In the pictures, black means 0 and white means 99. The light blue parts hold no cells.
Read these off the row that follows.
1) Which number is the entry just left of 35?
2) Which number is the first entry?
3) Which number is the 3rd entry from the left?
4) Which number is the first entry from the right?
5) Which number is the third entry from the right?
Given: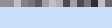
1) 46
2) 56
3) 74
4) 40
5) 18

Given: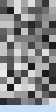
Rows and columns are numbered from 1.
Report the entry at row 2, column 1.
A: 27
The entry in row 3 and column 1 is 65
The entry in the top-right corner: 76
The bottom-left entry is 15
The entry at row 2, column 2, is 10
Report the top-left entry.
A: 38
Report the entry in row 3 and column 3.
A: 27
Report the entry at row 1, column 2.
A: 65
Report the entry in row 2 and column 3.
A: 86
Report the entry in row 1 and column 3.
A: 86
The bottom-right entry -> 86
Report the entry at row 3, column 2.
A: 65

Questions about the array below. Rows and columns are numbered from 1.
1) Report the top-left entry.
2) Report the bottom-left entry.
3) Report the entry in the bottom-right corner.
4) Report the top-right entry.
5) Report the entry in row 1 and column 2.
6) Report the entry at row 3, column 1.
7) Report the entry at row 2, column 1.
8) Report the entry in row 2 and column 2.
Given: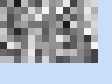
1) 36
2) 73
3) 26
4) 84
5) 62
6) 73
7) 68
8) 41

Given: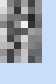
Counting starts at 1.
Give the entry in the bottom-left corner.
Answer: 67
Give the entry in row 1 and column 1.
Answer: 89
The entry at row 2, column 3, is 20
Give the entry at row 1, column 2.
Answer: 51
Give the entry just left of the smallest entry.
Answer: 41
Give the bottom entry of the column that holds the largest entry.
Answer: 77
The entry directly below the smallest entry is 20
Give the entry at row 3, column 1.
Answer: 67
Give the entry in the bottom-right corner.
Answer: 46
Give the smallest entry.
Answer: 14
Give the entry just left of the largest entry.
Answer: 57
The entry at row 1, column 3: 36
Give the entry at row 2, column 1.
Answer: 83
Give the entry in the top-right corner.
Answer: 57

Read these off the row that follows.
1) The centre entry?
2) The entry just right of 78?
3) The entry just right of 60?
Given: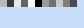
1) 0
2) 49
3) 44

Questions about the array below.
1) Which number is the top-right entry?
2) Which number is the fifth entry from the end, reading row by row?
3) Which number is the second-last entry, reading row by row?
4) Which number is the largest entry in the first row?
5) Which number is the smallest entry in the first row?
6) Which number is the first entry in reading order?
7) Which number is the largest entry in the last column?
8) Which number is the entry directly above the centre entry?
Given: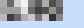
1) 46
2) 77
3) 20
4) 93
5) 31
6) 67
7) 52
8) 52

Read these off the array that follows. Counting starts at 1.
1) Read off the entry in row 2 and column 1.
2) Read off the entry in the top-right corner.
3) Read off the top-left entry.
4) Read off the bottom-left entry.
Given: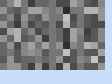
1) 57
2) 52
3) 40
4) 46
